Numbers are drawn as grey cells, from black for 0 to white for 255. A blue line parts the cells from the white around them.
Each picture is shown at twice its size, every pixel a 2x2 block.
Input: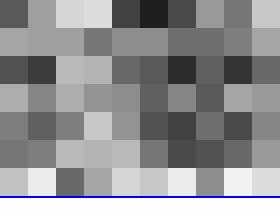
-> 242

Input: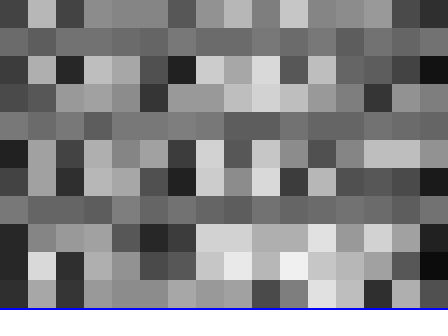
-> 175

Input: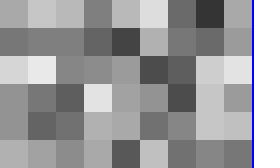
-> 134

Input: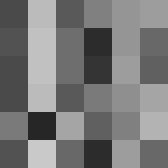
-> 157

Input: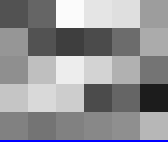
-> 143
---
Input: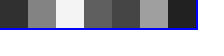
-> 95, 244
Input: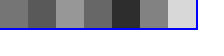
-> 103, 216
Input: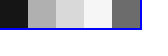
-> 217, 246
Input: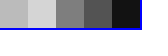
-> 126, 213
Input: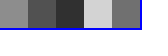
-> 48, 211
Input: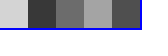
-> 108, 212
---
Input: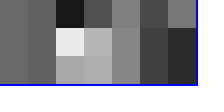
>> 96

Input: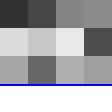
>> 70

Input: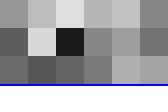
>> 188

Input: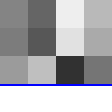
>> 101

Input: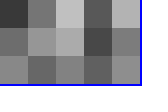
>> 117

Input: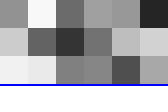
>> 248

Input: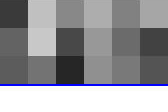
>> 192
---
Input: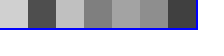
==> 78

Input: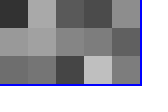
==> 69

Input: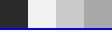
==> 168

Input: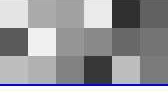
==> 54

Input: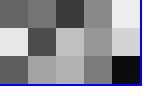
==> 58

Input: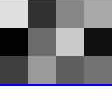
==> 16
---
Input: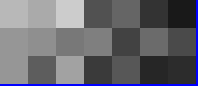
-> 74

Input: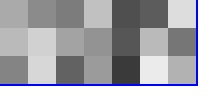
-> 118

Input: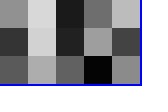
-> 67

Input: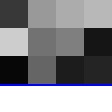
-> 21

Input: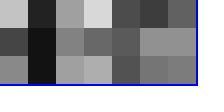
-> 145

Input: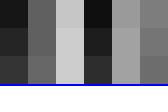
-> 117

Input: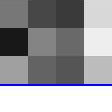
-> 238
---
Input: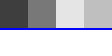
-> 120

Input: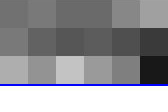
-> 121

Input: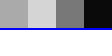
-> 213

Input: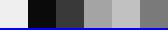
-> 10

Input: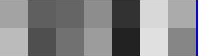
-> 95

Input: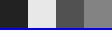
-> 232

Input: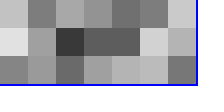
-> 125
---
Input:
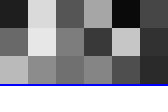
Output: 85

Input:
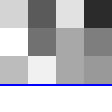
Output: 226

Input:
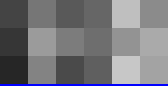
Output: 89

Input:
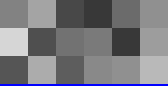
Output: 72

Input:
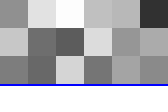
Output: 253

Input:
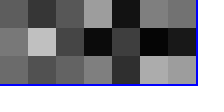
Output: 87

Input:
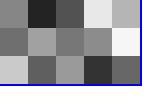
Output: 82

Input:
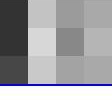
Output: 155
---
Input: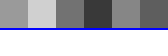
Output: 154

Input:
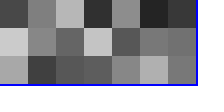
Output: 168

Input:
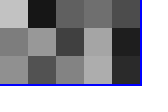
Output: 144

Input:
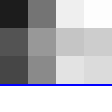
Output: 70

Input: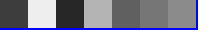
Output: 61

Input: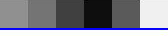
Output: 144

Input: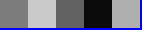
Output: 124

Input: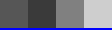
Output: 86
